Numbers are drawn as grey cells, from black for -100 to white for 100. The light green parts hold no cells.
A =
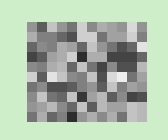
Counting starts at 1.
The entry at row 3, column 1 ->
-19
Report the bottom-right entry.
44
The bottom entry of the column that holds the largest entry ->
-9
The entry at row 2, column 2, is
0
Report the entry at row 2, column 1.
36
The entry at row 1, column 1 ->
16
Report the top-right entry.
16
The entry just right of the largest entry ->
-9
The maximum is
87
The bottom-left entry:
-9
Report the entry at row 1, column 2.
-27
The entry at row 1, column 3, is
53
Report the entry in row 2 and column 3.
0
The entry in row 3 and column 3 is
0
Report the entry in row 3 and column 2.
8
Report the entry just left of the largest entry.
70

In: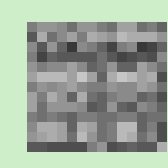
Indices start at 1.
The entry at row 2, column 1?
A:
-31
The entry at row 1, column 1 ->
-2
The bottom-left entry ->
-31
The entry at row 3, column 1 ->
8
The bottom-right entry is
35
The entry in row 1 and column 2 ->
16
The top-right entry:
-22
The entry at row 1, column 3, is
16
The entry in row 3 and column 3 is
16

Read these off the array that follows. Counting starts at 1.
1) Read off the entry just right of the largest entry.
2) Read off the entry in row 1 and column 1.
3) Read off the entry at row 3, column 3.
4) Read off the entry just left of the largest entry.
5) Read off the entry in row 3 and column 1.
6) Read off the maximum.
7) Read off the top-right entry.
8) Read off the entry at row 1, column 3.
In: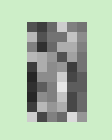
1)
-27
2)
-36
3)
-18
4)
0
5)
0
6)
80
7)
-10
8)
-18
